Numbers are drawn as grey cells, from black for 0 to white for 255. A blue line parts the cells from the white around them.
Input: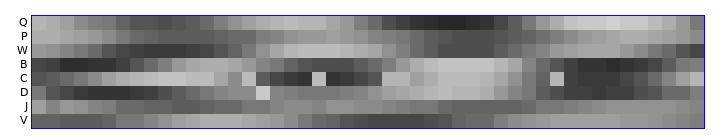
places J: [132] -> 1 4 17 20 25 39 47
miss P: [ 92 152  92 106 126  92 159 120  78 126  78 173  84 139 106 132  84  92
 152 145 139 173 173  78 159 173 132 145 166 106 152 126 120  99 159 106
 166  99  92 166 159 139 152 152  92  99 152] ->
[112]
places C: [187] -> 8 11 12 15 20 29 30 31
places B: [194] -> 29 30 31 32

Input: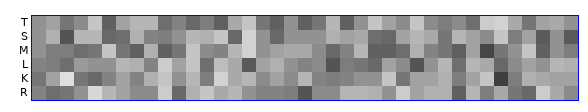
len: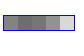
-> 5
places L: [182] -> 6 29 31 37
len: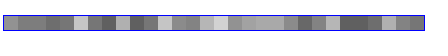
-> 30
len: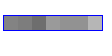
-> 7
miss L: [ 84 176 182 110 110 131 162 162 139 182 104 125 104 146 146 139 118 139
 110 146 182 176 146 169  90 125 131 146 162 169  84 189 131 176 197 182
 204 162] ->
[154]
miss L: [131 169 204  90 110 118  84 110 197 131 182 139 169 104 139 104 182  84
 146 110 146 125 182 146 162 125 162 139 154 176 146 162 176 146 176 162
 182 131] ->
[189]

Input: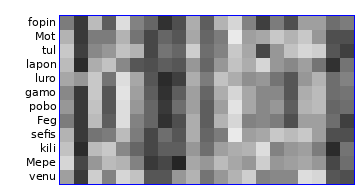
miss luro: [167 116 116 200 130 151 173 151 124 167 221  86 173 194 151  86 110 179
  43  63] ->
[143]
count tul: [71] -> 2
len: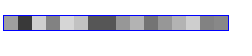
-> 16
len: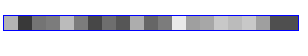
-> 21

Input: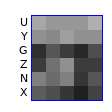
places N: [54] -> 3
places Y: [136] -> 1
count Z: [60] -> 3
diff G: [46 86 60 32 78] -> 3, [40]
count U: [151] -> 3

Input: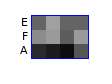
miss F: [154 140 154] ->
[93]
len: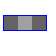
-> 3
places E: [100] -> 0 2 3
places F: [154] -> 1 3
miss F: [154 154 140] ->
[93]
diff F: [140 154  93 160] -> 3, [154]

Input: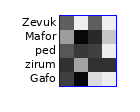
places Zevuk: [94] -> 0 2
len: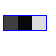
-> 3
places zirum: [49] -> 0 2 3
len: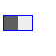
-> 2
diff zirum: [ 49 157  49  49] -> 1, [163]
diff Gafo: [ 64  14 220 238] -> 1, [8]
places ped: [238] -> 3

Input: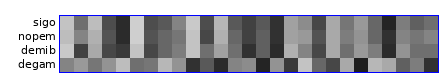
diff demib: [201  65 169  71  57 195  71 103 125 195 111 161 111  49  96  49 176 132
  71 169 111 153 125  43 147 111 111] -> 15, [43]
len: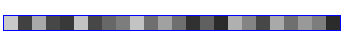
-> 24
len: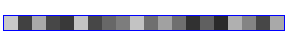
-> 20
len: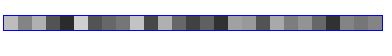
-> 27
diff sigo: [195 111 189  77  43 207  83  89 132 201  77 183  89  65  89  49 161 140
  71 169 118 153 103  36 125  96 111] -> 6, [77]
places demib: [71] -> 3 6 18

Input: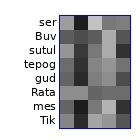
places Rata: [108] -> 3 4
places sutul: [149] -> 0
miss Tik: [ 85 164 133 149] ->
[42]

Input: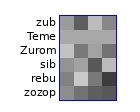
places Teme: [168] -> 0 1 2 3
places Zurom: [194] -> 0
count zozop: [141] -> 1

